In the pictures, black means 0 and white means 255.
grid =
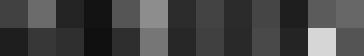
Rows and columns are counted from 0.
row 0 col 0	65
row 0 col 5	141
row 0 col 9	69
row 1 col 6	39
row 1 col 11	214
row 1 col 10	36

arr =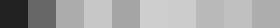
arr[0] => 34
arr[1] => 103
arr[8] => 192

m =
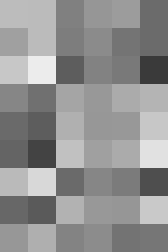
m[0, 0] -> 188
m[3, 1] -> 112
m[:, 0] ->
[188, 160, 199, 134, 106, 100, 186, 103, 151]
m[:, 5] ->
[107, 107, 58, 180, 199, 225, 78, 201, 118]
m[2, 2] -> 93
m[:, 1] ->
[187, 187, 236, 112, 93, 67, 216, 90, 175]
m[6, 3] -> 134
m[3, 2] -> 165
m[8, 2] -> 131
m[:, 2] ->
[128, 125, 93, 165, 176, 193, 106, 178, 131]
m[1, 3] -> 139

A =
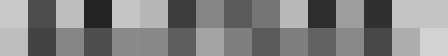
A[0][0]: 201
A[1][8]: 127
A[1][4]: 138
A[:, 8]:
[90, 127]
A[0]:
[201, 77, 190, 36, 198, 182, 61, 133, 90, 117, 185, 45, 158, 48, 195, 196]
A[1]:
[190, 67, 134, 78, 138, 136, 94, 163, 127, 90, 127, 98, 137, 72, 173, 210]
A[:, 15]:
[196, 210]

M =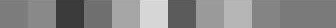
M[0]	125
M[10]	122
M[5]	215

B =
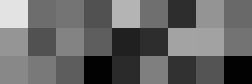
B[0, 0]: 227
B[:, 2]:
[116, 131, 93]
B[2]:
[136, 121, 93, 2, 42, 127, 49, 84, 2]
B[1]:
[149, 81, 131, 94, 32, 45, 163, 162, 115]
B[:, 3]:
[81, 94, 2]

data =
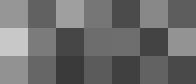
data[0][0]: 150
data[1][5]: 67
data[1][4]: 110
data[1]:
[200, 123, 70, 109, 110, 67, 147]
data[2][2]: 58

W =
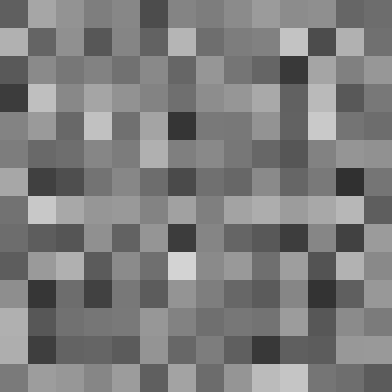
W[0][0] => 95
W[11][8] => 119
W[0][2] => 147
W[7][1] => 200
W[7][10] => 156
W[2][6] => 102
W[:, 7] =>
[125, 110, 150, 141, 121, 137, 112, 127, 133, 138, 126, 111, 125, 108]
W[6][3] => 115
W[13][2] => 151
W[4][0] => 131
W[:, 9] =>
[155, 129, 101, 169, 147, 103, 138, 173, 88, 111, 91, 115, 56, 187]
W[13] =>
[122, 157, 151, 134, 156, 95, 163, 108, 149, 187, 197, 117, 110, 91]
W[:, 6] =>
[132, 181, 102, 111, 53, 127, 74, 161, 60, 211, 148, 130, 103, 163]
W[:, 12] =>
[102, 177, 128, 88, 116, 149, 48, 183, 65, 178, 95, 139, 152, 110]
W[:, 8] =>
[139, 125, 117, 150, 120, 119, 103, 163, 101, 153, 103, 119, 95, 149]
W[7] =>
[114, 200, 168, 150, 153, 131, 161, 127, 163, 173, 156, 168, 183, 94]
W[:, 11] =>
[143, 76, 165, 186, 201, 130, 121, 168, 134, 83, 51, 87, 92, 117]
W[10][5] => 92
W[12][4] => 91
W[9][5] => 111
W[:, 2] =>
[147, 144, 119, 136, 104, 110, 78, 168, 85, 176, 109, 113, 99, 151]
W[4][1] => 154
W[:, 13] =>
[109, 112, 151, 120, 109, 145, 117, 94, 155, 137, 152, 123, 153, 91]
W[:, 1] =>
[166, 100, 138, 191, 154, 105, 64, 200, 93, 154, 54, 87, 62, 157]

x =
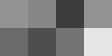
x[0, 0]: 147
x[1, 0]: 106
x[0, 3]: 147
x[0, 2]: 59

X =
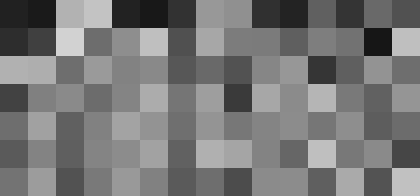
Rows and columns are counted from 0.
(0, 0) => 33
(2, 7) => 105
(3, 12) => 121
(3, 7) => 158
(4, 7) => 148
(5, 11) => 191
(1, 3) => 109
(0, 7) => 152
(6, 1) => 156
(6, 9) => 139
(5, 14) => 70
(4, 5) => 147
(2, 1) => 174
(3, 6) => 117
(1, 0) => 45
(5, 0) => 90
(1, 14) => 191
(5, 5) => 162
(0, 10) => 35
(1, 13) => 22
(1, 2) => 210
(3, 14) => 149
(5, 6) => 97
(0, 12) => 52
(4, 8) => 119
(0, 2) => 178
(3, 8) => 58
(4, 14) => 108
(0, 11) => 96
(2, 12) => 95
